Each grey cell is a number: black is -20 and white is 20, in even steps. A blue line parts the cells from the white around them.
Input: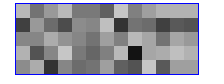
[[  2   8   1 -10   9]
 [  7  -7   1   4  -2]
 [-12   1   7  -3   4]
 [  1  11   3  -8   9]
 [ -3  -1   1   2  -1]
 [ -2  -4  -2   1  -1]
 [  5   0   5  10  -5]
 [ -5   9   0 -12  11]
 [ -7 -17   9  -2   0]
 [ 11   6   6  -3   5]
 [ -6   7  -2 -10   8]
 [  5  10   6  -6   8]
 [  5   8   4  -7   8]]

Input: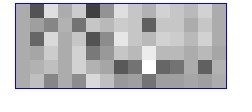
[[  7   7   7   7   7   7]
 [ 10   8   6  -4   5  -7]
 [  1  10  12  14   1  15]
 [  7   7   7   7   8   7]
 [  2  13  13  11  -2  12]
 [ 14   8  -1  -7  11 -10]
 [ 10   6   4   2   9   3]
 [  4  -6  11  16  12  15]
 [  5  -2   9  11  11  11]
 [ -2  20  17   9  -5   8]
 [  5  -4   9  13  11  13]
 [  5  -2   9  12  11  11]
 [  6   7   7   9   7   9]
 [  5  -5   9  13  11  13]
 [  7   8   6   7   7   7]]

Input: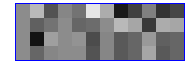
[[  2   2   2   2]
 [ -4 -17  -5   9]
 [  1   5  -2  -7]
 [  2   2   2   1]
 [  2   3  -4  -2]
 [ -7  -8  -3  16]
 [  1   1   2   7]
 [ -6  -6   9 -16]
 [ -4  -4   6 -10]
 [  6   4 -11   0]
 [ -6  -5   7 -12]
 [ -4  -4   6  -9]]

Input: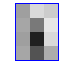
[[  6   5   6   5]
 [ -7 -15  -1  14]
 [  7  14  16  12]]

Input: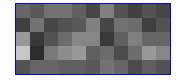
[[ -7  11   4 -10  -4]
 [ -4 -13 -11  -2  -6]
 [ -4  -1  -7  -9  -2]
 [ -5   2  -3  -7  -2]
 [ -5   4   1  -6  -5]
 [ -6  -5   1   0  -9]
 [ -2  -3 -11  -9   0]
 [ -4  -8  -5  -2  -7]
 [ -8  -3   0  -3 -10]
 [ -5   4  -4 -10  -7]
 [ -7   1  -4  -7  -9]]

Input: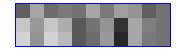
[[ 13  11  -5]
 [  3   4   6]
 [ 13  11  -3]
 [  9   7  -1]
 [ -6  -6  -2]
 [ -3  -2   6]
 [  4   3  -1]
 [-14 -12   5]
 [  6   6   3]
 [ -1   0  -5]
 [ -2  -2  -2]]

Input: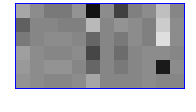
[[  3   4   5  -1  -5   6]
 [  2   2   2   1   1   2]
 [  1   3   1   2   1  -1]
 [  1   3   1   2   0  -1]
 [  2   1   2   1   0   3]
 [  6  -4  -9  -4   9 -17]
 [  1   1   1   1   1   2]
 [  1  -1  -3  -1   3 -10]
 [  1   1   1   2   2   0]
 [  2   2   2   0   0   2]
 [  1 -16   2  15  12  10]
 [  1   2   1   2   2   1]]

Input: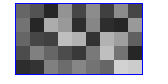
[[-13  -8  -4  -2  -4]
 [-12   0  -9 -14  -7]
 [  0  -4 -10   7 -14]
 [ -3  -8  10   4   3]
 [  1 -11   8 -13  -9]
 [ -2  -1 -12   1   2]
 [ -4  10   8 -13 -10]
 [ 13  -2   5 -14   2]
 [ 12 -14  -5   4  -9]]
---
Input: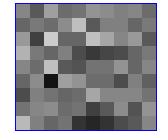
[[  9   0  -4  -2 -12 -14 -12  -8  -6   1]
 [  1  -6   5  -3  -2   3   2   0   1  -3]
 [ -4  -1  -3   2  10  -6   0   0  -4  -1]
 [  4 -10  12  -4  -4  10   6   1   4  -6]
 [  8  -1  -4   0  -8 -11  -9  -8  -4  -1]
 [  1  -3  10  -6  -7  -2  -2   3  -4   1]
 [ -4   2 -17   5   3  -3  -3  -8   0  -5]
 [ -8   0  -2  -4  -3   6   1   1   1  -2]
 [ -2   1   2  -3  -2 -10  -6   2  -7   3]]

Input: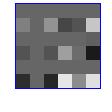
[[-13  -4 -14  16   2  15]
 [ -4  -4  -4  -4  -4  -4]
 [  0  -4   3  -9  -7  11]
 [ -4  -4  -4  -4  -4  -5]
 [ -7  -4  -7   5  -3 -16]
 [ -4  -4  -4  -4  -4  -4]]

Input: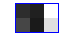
[[ -9 -16  15]
 [-13 -15  20]]

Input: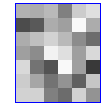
[[ 13  13   0  -3  13   3]
 [  8   7   9   0  12  15]
 [ -8  -6   7   5  19   7]
 [  7  10  13   9   2  -3]
 [  5   2  18  15   5  14]
 [ 14  -2  -7  19   5 -11]
 [ 12   6  -2   3  -5  11]]

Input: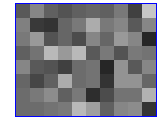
[[ -3  -3  -2  -1   9   5  -5   1   2 -12]
 [ -6   1  -5  -7  -5  -4  -5  -1 -10  11]
 [  0 -11 -12  -4  -1   7  -1   1  -6   1]
 [ -1   4  -7  -4  -8   1  -4   4   1 -14]
 [ -5  -2   9   4   9  -6  -1  -7  -1  -2]
 [  1  -6  -7 -10  -3  -2 -14   3  -6   1]
 [ -4  -9  -5   7  -3  -2 -12   3   3  -4]
 [ -3  -1   2  -5  -1 -13  -8  -2  -2   8]]

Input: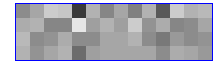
[[  8   3   6   8  -3   5   6   6   6   6   2   7   6   4]
 [  2   6  12  11 -11   8   1   6   0   8  -6  12   8   9]
 [  7   8   1   1  16   5   8   5  12   3   7   1   2   6]
 [  9   2   3   7   2   2   6   6   8   2  -1   4   2   3]]
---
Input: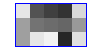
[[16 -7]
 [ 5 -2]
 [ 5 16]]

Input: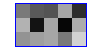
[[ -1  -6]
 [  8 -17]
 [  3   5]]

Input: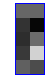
[[ -4  -4]
 [-12 -19]
 [-13  -3]]

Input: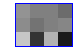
[[  3   0]
 [  2  -2]
 [ 11 -12]]

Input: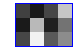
[[-10 -16]
 [-16   9]
 [ -9  18]]

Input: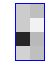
[[ 12  10]
 [ 12  18]
 [-14   9]]
